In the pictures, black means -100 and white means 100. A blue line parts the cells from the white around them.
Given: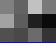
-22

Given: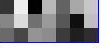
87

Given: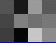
-81

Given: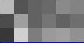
-34

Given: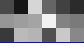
-83

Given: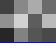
7
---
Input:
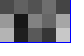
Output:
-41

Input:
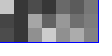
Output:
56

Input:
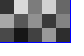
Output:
-60

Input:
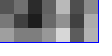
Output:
-34

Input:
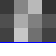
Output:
-55

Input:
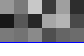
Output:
19

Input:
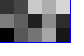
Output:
-60
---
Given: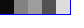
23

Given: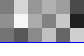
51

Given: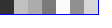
96

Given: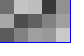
25

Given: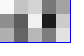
44

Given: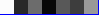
-31

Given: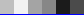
6

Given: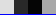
-68

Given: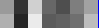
-24
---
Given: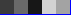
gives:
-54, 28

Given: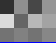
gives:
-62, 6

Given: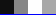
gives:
-88, 32

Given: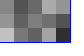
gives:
5, -63

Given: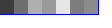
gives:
-53, 9

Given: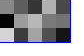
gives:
6, -84
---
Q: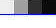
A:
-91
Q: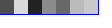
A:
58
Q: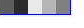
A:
0
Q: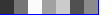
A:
9
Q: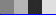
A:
75
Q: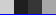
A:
31
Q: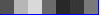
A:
-5
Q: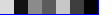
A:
-97
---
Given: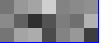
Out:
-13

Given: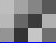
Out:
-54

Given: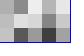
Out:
4

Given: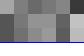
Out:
-23

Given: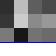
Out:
8

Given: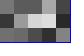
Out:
73

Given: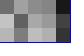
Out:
20

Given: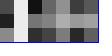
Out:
20

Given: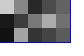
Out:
34
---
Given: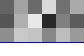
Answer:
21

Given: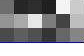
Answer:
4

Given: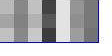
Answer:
-10

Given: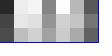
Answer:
-24

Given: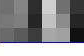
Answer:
-87

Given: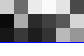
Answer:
18

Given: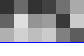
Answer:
-27
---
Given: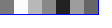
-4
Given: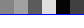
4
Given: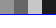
16
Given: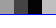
24
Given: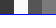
-55
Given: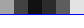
29
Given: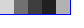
68
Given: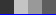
-59
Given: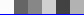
97
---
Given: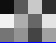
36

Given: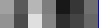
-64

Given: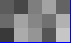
5

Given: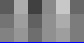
13

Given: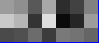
-91

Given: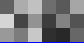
-52

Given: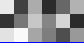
4

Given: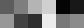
85

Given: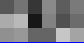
2

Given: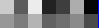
-13
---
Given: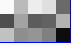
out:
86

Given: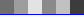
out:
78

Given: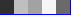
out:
27

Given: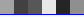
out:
-32

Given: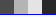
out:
79

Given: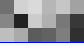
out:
71
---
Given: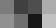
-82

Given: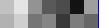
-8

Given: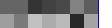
51

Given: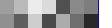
61

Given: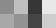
-46

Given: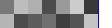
-28

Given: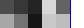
-83

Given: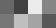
29

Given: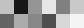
6

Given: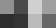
46
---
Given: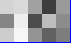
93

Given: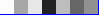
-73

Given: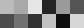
-61

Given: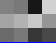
-16

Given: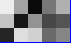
74

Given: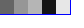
18

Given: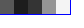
-77

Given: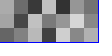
-49
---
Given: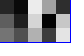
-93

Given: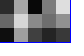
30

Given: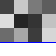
57

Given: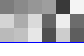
8

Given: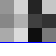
66

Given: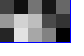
-88

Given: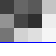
-20

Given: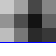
26

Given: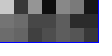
-56
